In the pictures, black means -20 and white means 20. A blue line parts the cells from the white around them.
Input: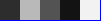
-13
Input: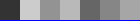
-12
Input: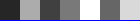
-14
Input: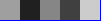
5
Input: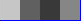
11
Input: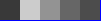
-11
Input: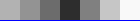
8
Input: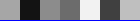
6
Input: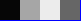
-19
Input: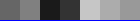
-4
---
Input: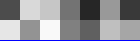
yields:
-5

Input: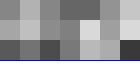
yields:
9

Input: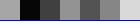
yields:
-7

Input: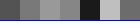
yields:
-16

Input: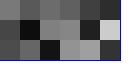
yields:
3

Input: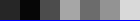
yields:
-3
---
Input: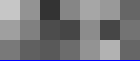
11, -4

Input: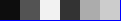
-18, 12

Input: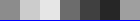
2, 5

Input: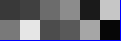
-11, -19

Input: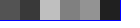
-7, -15

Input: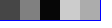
-9, 7
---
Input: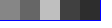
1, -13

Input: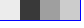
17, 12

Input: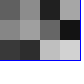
-5, 13

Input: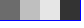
-3, -12

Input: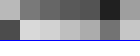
9, 11

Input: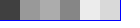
-10, 14
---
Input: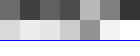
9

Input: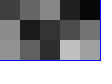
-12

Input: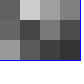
-9

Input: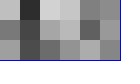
9

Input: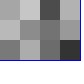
2

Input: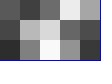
14

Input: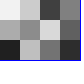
2

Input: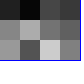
7

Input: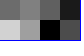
0
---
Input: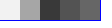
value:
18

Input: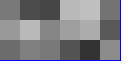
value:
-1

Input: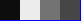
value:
-18

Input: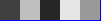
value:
-10

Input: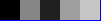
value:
-20

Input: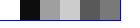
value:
20
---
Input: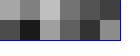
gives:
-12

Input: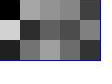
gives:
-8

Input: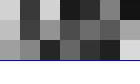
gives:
-6

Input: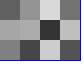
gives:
-12

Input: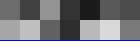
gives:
14

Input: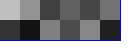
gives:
1

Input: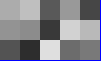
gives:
13

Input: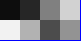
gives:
-8

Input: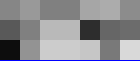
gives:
-4
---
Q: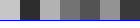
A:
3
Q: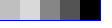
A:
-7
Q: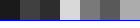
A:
-6
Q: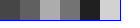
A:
-15
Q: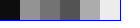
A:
7
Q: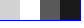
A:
-6
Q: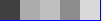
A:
2
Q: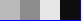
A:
16
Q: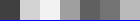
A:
-2
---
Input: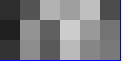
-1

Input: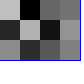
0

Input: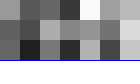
11

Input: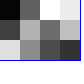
-12

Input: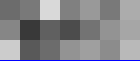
9

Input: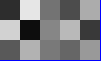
4

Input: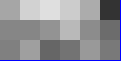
-1

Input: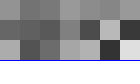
15

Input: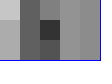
2
